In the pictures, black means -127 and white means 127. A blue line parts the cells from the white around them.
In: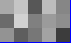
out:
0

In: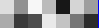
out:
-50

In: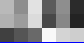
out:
91

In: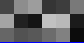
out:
-107

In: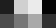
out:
41

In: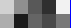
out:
-26

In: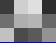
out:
53
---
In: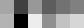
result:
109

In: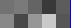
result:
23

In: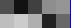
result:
48

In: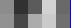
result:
44

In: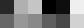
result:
9

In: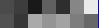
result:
42

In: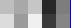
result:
112

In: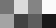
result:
-34

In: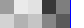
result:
69
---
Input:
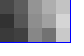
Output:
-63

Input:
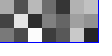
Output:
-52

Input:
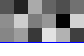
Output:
29

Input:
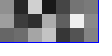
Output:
-18

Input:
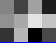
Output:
55

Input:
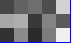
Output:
11
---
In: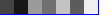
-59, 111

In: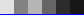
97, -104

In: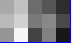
41, -103

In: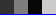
-78, 75

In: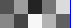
-45, -31

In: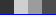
-76, -50

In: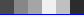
-54, -83

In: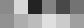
10, 32

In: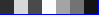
-81, -108
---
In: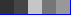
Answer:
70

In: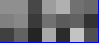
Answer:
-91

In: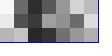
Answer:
-87

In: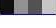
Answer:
-45

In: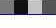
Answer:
67

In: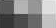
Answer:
-23

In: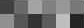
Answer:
-76

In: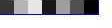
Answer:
102

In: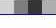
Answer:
-74

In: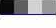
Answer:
82
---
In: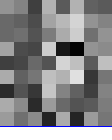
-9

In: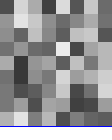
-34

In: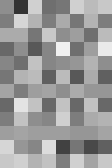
72

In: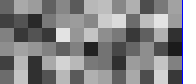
-71

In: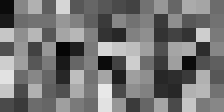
7

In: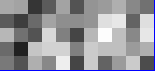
-51

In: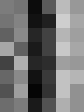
17

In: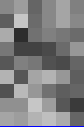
-26

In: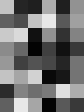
-70
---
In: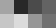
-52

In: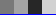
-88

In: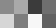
-68

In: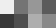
23

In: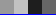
-97

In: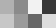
114

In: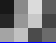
91

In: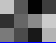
-125

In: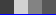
3

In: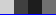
-98
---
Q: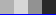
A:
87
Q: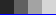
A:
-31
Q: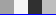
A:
117
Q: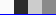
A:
-84
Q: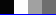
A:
125
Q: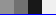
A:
-14
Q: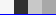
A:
-79
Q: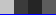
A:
-68
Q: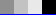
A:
66
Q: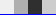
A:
47
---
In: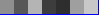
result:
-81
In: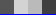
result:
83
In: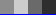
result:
77
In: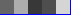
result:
-71
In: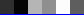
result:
15
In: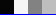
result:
117
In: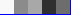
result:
40
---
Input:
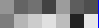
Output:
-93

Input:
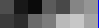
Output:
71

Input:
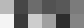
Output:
-82

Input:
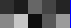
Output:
-38

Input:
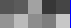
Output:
-1

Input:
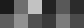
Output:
-4

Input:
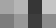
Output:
-66
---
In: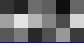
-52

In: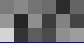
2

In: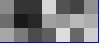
57

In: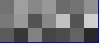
-44

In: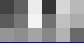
64

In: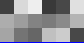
10
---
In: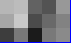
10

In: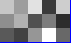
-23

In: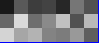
-32

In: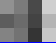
71

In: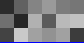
-67

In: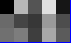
-36

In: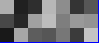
68

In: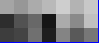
-8
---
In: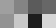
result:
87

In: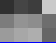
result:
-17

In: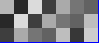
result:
62

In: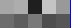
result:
-41

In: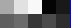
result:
-81

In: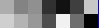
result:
-123
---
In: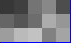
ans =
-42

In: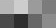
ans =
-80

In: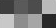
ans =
13

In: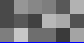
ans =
-39

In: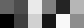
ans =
-64

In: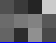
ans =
-6

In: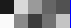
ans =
10
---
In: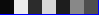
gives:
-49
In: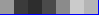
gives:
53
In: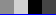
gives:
-59
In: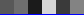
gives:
3
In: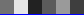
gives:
-65
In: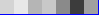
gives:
32
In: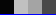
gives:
-54
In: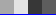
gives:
-34
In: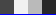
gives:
-87
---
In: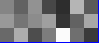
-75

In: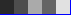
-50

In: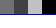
-62

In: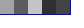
-59

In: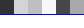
-56

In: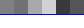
-42
